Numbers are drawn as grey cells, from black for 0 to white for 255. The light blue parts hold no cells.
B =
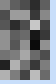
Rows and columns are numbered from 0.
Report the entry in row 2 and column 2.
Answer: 77
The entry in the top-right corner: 95
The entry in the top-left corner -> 136
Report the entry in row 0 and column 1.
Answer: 95
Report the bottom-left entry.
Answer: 177
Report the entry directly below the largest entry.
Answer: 23
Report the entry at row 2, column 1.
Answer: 44
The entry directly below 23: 11
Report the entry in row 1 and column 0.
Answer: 77
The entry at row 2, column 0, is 86
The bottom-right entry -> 106
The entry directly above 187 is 56

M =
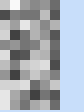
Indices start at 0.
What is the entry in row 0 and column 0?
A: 199
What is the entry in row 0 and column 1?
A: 249
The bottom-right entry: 108
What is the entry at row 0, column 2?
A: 159
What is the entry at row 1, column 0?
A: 76
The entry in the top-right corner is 108
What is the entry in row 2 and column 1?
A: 159
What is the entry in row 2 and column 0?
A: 199

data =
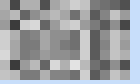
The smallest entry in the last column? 71
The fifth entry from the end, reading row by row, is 207
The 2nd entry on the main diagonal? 185
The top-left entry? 176
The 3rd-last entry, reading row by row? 132
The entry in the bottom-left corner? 195
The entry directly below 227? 112
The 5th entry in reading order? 80
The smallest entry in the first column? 155
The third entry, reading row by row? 176
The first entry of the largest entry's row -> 185
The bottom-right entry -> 166
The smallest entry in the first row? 71
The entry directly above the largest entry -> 132
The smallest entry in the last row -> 91
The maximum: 227
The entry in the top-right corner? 80
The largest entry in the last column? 176
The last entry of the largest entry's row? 80
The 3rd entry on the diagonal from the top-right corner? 91
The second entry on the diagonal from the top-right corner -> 195
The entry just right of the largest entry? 185
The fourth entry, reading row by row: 176

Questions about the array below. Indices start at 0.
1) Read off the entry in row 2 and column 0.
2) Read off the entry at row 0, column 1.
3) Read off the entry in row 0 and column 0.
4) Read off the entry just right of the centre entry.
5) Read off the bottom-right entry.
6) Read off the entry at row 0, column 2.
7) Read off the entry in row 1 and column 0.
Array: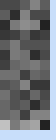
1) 45
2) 73
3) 73
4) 122
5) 34
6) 93
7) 93

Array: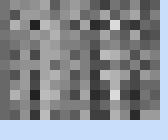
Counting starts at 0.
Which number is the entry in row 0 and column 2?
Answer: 136
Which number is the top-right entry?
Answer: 92
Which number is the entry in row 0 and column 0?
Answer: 116
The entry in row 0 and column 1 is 145
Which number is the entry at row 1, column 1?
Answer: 82
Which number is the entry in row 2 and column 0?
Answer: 104
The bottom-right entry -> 155
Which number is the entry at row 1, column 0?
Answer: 116
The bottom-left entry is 104
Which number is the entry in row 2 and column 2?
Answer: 145

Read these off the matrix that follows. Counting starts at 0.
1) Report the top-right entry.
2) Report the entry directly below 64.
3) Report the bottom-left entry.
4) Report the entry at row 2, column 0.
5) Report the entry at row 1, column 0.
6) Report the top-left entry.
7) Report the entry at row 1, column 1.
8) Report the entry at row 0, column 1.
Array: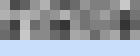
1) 127
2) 85
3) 107
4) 116
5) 177
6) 167
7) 158
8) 75
